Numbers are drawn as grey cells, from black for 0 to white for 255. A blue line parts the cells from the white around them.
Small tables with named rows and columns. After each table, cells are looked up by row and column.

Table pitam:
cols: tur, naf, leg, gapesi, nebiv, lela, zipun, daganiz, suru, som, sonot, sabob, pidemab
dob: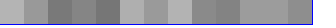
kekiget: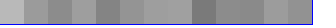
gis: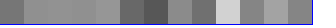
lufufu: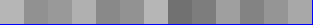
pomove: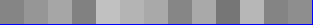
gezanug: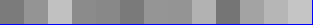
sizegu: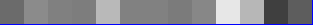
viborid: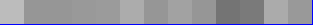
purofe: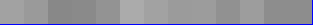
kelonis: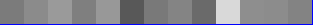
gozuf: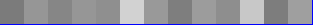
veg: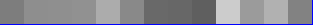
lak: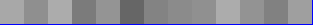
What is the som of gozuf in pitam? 142
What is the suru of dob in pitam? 138
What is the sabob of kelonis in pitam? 140
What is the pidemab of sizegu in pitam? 93
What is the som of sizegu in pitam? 231
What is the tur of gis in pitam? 118
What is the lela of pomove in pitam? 180
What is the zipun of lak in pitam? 131
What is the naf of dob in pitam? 153
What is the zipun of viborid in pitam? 150

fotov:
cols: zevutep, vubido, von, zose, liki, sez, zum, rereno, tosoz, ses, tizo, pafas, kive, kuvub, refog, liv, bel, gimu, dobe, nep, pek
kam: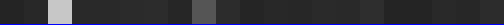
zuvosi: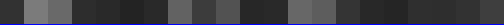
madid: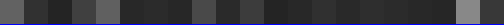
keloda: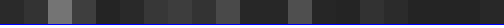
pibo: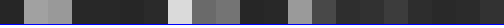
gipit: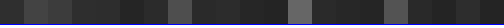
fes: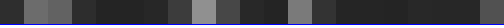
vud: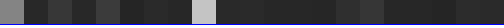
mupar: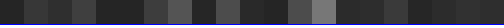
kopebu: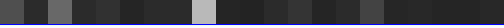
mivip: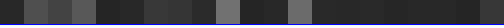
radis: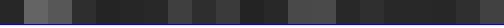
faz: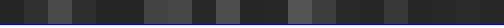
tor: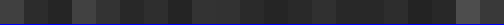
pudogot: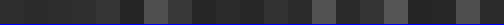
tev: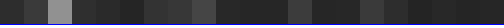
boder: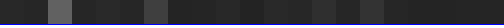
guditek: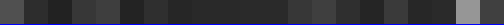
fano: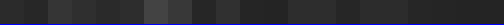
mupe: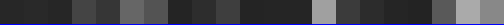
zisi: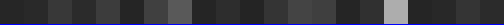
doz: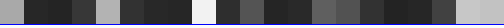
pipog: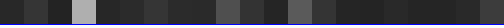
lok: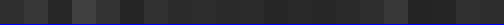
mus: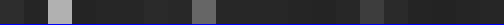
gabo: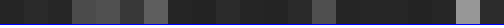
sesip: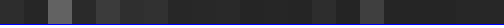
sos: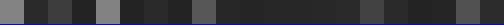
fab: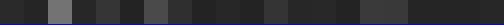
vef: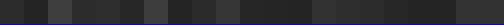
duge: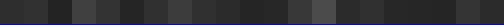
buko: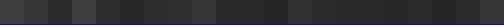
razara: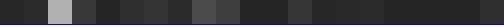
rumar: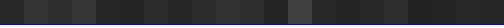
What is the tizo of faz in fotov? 38
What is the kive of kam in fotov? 39
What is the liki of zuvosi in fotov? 41
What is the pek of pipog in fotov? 60
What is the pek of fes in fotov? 81
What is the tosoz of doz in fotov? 242
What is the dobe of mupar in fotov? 44
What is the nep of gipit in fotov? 45
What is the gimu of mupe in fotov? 35
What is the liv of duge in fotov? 48
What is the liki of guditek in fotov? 62
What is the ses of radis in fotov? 58
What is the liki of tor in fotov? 51
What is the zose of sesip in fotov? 42
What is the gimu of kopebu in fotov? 40
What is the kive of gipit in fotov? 102
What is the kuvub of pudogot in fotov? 82
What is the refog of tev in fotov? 39
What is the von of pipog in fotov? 35
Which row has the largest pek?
doz

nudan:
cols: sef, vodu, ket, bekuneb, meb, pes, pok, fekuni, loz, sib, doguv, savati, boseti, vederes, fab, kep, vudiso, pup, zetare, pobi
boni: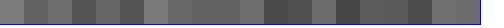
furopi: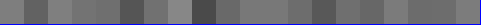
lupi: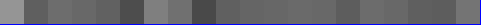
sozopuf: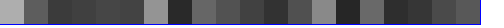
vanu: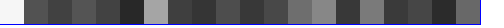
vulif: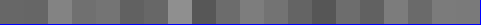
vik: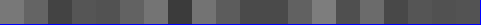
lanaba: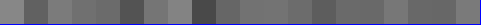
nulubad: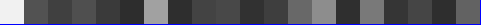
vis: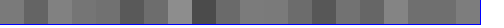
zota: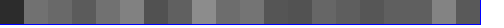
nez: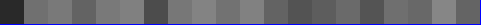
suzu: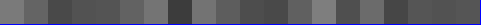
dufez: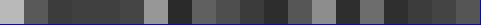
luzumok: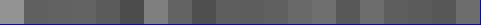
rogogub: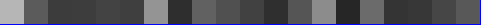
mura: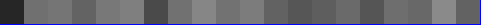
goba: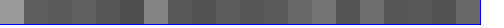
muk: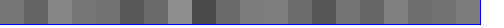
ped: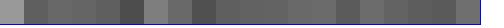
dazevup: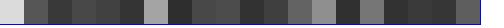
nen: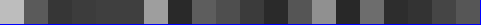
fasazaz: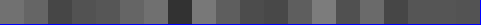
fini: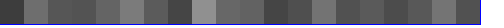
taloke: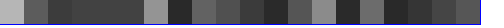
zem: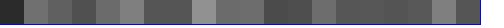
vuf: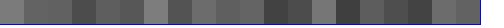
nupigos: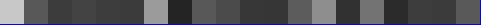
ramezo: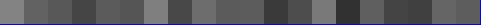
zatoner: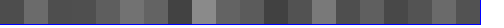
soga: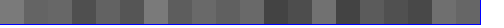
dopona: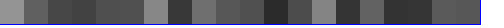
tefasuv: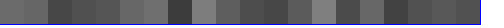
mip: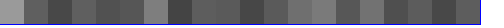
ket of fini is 86
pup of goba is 88
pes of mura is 127
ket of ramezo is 88
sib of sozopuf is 82
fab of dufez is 46
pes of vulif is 97

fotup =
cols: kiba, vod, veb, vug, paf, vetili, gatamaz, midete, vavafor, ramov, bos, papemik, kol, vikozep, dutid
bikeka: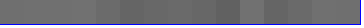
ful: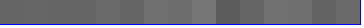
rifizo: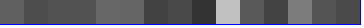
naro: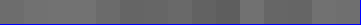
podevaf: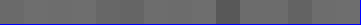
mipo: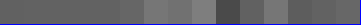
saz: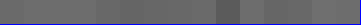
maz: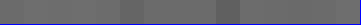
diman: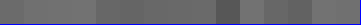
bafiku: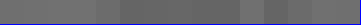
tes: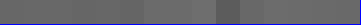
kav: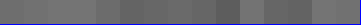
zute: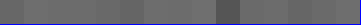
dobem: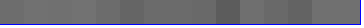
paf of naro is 107
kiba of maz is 107
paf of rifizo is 103
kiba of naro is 109
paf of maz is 108
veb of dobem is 112
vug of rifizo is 82
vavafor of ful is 118
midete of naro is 105
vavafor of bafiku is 101
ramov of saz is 91
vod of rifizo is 77
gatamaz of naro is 102
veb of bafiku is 113
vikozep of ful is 99
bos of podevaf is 108
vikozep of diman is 114

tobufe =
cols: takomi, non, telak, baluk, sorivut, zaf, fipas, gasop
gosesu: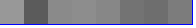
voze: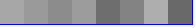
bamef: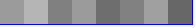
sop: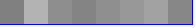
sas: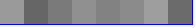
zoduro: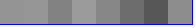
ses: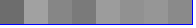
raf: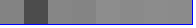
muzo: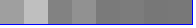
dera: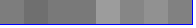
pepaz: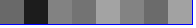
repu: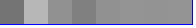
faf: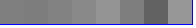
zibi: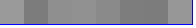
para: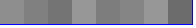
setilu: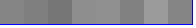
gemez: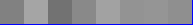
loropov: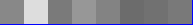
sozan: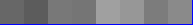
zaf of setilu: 129
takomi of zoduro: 148
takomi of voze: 167
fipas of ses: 150
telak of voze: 140
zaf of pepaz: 131
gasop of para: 108
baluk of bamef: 155
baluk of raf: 132
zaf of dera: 134
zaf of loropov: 108
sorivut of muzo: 122
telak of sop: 142
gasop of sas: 107
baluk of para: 151

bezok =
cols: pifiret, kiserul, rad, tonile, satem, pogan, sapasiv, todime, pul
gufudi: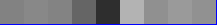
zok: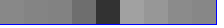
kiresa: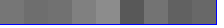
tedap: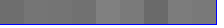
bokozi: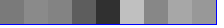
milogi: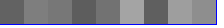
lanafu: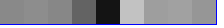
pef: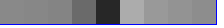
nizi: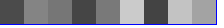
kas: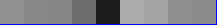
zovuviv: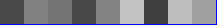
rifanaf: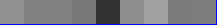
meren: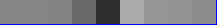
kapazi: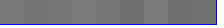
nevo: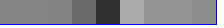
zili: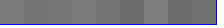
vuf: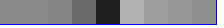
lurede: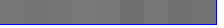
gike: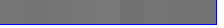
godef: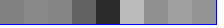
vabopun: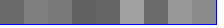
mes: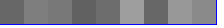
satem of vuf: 30
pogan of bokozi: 192
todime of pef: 147
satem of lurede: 120
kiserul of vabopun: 127
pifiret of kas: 144
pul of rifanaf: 125
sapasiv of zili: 125
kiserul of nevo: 134
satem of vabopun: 101
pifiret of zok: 136
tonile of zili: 124
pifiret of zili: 123
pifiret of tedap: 110
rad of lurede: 117
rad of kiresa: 113
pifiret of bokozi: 122
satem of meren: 45
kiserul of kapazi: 116
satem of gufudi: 46

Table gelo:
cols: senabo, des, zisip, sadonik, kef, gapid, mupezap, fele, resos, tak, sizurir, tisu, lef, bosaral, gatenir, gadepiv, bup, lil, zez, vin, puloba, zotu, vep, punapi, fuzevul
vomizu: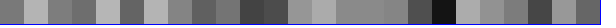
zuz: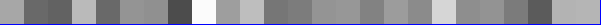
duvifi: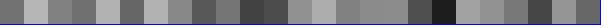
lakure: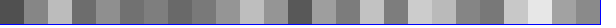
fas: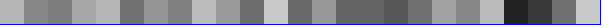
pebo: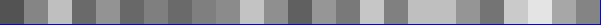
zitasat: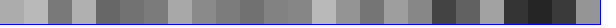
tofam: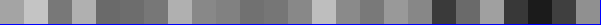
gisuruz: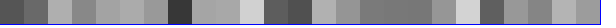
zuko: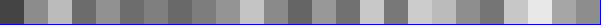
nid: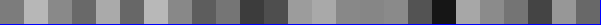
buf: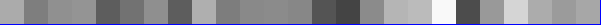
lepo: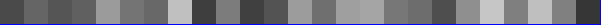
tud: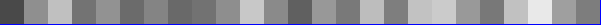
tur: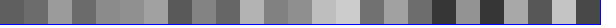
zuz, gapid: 148
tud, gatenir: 121
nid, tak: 117
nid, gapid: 103
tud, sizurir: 200
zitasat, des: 185
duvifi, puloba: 146
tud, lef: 96
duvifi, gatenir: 130
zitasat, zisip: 121
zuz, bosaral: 148

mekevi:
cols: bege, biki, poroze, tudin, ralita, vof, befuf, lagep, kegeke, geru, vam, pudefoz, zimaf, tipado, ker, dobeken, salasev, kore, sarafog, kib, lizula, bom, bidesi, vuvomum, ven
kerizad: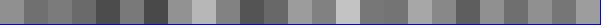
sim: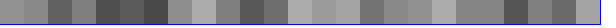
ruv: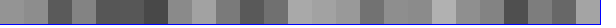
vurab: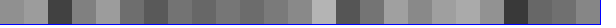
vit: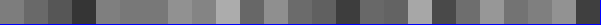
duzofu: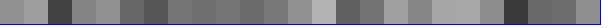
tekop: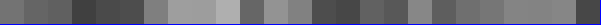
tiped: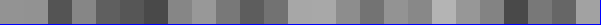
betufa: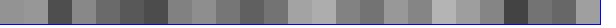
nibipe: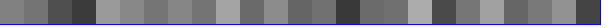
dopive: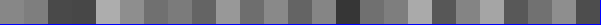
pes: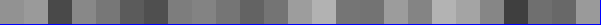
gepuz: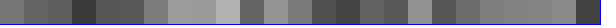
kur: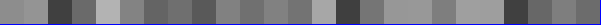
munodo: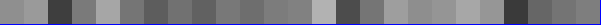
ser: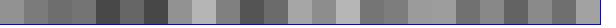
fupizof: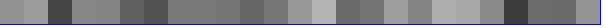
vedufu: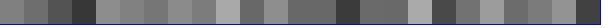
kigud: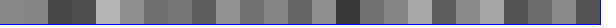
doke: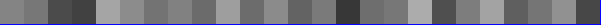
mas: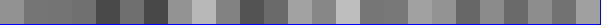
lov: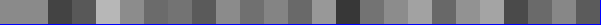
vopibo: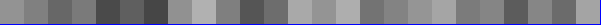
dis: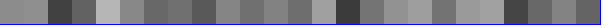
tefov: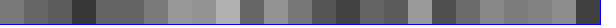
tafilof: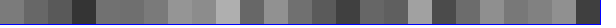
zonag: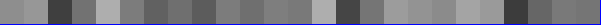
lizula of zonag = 154
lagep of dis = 112
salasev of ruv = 142
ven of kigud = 83
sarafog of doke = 79
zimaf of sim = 170
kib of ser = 113
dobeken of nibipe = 108
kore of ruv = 139
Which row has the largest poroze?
kerizad

